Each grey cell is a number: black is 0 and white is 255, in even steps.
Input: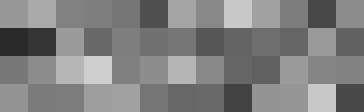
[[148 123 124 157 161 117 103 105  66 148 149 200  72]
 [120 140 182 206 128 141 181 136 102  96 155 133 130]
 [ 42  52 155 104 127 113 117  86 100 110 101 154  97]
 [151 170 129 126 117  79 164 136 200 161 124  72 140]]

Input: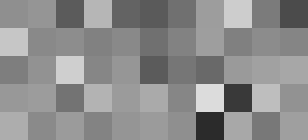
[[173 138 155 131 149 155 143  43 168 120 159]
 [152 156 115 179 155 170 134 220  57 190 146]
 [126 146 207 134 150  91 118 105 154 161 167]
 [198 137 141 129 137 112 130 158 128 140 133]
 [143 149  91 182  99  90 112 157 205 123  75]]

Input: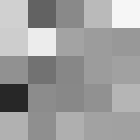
[[177 143 175 162 161]
 [ 39 140 136 145 181]
 [145 114 135 156 161]
 [205 236 163 156 152]
 [208  98 137 186 246]]

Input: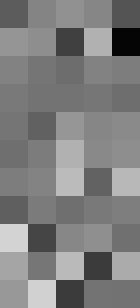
[[152 209  59 115 114]
 [165 118 186  59 171]
 [211  69 135 143 112]
 [ 95 123 111 121 126]
 [125 131 187  98 184]
 [111 124 177 137 142]
 [117  97 150 134 138]
 [121 115 115 118 110]
 [130 117 109 130 125]
 [149 142  64 177   5]
 [ 92 132 145 134  84]]

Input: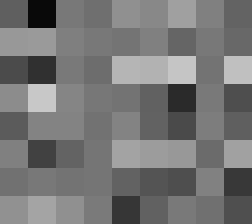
[[145 164 144 122  54  97 121 112  79]
 [113 120 115 117  98  84  78 129  56]
 [128  65  99 117 163 156 152 107 161]
 [ 91 131 131 114 131  98  74 125  95]
 [140 200 133 119 115  97  42 121  78]
 [ 75  48 121 109 181 178 197 115 192]
 [152 154 127 120 116 128 101 120 104]
 [ 95   9 120 111 144 136 160 128  99]]

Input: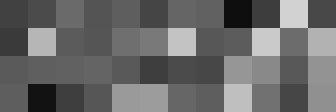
[[ 94  18  62  86 154 156 102  94 191 113  70 144]
 [ 90  95  97 100  89  62  75  71 150 137  88 147]
 [ 58 182  91  85 111 121 195  87  92 202 108 178]
 [ 65  75 106  84  94  69 101  97  14  61 210  72]]

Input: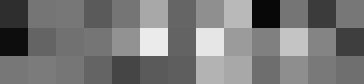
[[119 123 118 100  69  90  94 179 168 110 142 121 111]
 [ 13 100 113 117 146 235  99 230 155 128 196 132  62]
 [ 46 117 119  90 117 168 101 143 185   8 117  59 119]]
